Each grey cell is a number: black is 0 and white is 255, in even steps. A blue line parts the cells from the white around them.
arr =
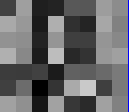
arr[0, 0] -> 65
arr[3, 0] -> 176
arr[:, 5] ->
[87, 36, 63, 51, 94, 201, 42]
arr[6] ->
[161, 144, 22, 162, 55, 42, 161, 129]
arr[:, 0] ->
[65, 169, 146, 176, 60, 64, 161]
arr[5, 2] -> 1
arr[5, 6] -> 63
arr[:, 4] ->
[88, 48, 63, 40, 97, 170, 55]
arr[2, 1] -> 142
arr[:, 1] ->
[159, 152, 142, 136, 59, 108, 144]
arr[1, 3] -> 175
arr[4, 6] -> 106
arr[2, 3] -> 149
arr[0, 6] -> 157
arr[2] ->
[146, 142, 35, 149, 63, 63, 149, 136]
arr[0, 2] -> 31
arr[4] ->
[60, 59, 65, 27, 97, 94, 106, 122]

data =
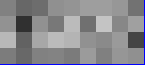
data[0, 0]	129
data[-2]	[184, 98, 167, 187, 180, 145, 138, 154, 68]
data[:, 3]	[144, 120, 187, 131]
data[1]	[146, 48, 145, 120, 187, 112, 196, 135, 160]
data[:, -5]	[148, 187, 180, 123]
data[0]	[129, 103, 109, 144, 148, 158, 158, 151, 114]
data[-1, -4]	155
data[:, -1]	[114, 160, 68, 144]

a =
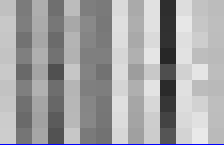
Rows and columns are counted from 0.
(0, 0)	192
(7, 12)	225
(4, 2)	164
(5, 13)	185
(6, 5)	134
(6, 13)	190
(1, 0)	200
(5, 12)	188
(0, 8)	170
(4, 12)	229
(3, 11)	226
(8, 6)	114
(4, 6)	114
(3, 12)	189
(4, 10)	78
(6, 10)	54
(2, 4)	180
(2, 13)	189
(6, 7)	223
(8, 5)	122
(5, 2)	177
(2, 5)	133
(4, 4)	198
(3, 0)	195
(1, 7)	223
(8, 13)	186
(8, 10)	85
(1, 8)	174
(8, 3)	82
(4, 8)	157
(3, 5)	127
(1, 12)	198
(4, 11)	209
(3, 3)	114
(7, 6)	118

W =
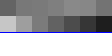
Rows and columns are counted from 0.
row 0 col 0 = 100
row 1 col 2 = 123
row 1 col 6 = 30
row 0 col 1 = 120

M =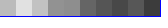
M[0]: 187
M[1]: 225
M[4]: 142
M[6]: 85

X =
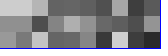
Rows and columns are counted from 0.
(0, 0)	205
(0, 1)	205
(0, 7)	167
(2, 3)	101
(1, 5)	146
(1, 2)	78
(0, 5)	95
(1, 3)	132
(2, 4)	104

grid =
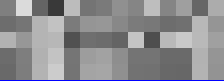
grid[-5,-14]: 127
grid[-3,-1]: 160
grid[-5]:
[127, 219, 100, 57, 188, 116, 122, 144, 133, 190, 133, 159, 102, 172]
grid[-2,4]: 117
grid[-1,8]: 114
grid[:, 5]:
[116, 149, 111, 157, 164]
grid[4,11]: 103
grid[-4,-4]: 109
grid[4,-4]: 104
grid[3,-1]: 149
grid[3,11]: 106
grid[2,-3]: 201
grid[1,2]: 180
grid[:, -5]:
[190, 120, 78, 116, 113]
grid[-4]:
[109, 117, 180, 194, 123, 149, 151, 136, 123, 120, 109, 112, 184, 149]

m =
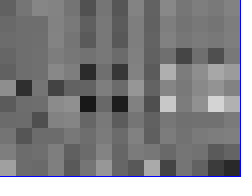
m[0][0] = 97
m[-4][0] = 107
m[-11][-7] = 131
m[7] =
[107, 108, 79, 130, 133, 102, 121, 92, 117, 97, 119, 112, 113, 113, 122]
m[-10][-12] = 130
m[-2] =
[126, 108, 111, 126, 96, 107, 131, 102, 123, 119, 105, 117, 114, 90, 100]
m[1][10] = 126
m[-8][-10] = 114
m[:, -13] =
[134, 110, 111, 112, 112, 117, 110, 79, 108, 111, 106]
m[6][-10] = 24
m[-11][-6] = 98
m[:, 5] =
[81, 95, 90, 114, 43, 99, 24, 102, 110, 107, 117]
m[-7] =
[97, 110, 112, 136, 126, 43, 111, 55, 130, 91, 175, 124, 142, 167, 155]
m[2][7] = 88
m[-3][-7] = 129
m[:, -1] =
[130, 125, 126, 120, 155, 130, 177, 122, 127, 100, 41]
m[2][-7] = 126
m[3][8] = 128
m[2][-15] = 108
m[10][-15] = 160
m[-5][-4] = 124
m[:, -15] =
[97, 105, 108, 102, 97, 142, 91, 107, 116, 126, 160]
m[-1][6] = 151
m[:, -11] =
[116, 121, 117, 119, 126, 98, 144, 133, 120, 96, 89]
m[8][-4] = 114
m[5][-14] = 47
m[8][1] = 85
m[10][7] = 102
